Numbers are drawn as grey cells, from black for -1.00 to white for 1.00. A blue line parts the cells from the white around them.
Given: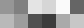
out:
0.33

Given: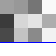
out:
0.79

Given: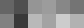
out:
0.60

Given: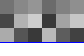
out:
0.28

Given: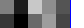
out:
0.23

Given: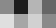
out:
0.64

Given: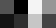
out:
0.55

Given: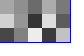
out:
0.74
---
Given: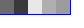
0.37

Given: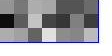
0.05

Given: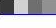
-0.13

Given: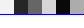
-0.93

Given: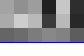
0.02

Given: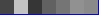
0.14

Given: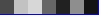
0.11
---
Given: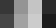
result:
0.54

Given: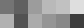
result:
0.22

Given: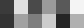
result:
-0.42

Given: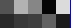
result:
0.05

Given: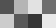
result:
0.77

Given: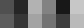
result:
0.40
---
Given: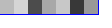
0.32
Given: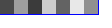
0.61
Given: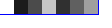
0.55
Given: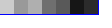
-0.13
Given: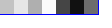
0.97
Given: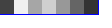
0.62
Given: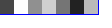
0.62
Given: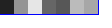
-0.20
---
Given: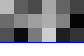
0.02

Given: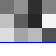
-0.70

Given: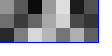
-0.43

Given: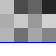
0.20

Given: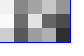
-0.21

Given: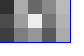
-0.07

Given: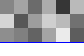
0.46

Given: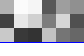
0.69

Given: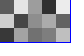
0.34
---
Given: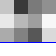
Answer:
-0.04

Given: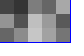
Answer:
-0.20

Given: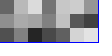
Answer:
0.61

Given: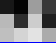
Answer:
0.23

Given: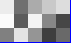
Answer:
0.58

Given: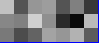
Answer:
0.00

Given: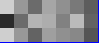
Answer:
-0.05

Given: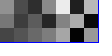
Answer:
-0.76
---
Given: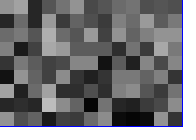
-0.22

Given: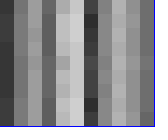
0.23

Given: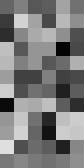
-0.05

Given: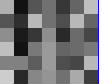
0.06

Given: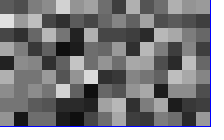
-0.14
